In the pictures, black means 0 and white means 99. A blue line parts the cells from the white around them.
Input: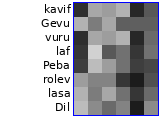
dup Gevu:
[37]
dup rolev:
[51]

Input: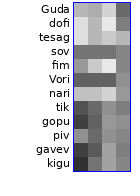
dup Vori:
[38]
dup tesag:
[71]
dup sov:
[45]
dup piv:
[56]

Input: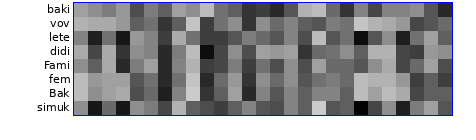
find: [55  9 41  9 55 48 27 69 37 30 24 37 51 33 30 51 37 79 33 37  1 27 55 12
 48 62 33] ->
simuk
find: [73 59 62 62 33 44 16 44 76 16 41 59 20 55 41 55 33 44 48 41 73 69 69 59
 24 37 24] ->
fem
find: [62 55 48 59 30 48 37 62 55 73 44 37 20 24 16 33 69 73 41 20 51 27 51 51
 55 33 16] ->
baki

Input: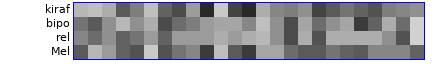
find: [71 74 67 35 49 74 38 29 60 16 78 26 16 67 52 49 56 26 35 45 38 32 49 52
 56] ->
kiraf
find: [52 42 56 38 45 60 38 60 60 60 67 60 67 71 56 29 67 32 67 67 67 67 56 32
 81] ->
rel
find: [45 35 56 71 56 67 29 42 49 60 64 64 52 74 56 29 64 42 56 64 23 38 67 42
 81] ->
bipo
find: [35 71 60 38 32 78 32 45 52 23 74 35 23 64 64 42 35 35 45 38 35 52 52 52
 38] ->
Mel

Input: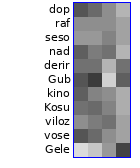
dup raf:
[55]
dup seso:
[59]
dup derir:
[44]

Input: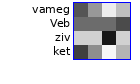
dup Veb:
[42]
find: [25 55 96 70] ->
ket
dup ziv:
[81]

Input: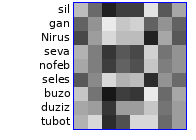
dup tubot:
[84]
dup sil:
[24]
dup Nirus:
[73]
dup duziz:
[61]

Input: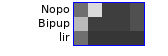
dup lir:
[21]
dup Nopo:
[24]
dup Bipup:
[24]
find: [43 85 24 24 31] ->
Nopo

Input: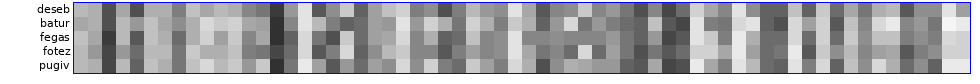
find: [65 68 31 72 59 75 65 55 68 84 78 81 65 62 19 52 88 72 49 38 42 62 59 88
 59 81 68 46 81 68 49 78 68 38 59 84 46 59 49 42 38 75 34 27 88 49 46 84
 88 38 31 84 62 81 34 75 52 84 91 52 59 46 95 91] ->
batur
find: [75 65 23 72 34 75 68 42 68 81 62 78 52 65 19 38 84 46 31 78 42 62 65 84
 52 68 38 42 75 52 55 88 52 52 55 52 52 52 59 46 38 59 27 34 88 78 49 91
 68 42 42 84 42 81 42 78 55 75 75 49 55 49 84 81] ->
fegas

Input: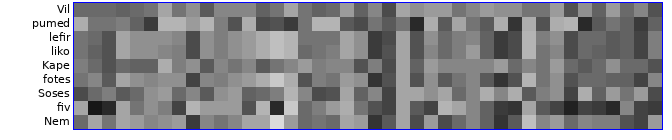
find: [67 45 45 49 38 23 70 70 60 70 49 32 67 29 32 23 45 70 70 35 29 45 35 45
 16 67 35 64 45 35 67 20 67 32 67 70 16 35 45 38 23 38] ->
pumed
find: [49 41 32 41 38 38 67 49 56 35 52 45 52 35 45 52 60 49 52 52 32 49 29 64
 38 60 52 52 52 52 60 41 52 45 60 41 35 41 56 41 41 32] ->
Kape

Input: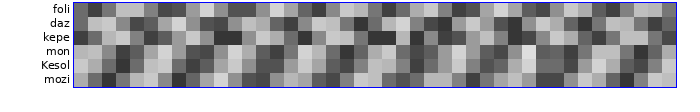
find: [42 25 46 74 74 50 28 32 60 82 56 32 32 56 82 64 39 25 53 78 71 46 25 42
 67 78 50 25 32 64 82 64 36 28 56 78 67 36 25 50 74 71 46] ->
foli
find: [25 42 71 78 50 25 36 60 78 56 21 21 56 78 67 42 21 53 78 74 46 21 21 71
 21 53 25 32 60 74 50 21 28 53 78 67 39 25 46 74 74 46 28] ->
kepe

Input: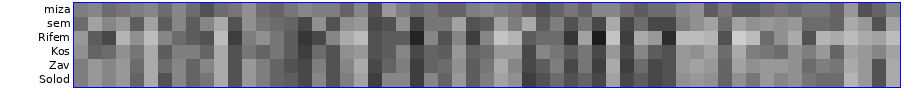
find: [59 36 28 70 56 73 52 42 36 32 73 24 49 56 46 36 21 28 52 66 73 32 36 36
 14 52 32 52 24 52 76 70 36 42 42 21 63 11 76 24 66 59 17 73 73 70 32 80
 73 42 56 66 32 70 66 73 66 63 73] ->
Rifem
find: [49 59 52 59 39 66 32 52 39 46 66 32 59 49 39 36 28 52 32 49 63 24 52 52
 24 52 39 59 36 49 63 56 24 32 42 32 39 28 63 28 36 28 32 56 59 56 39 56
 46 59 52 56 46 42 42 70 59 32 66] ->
Solod
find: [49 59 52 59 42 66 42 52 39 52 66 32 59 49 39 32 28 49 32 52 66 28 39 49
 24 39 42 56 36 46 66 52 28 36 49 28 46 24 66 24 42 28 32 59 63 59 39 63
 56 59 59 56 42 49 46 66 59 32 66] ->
Zav
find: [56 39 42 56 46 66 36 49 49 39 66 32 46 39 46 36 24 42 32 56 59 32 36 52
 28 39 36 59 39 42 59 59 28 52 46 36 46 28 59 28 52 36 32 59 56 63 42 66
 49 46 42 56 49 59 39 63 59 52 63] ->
Kos
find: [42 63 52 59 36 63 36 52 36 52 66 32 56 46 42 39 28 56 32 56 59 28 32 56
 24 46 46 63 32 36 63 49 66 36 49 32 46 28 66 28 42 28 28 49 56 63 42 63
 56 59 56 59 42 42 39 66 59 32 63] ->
sem

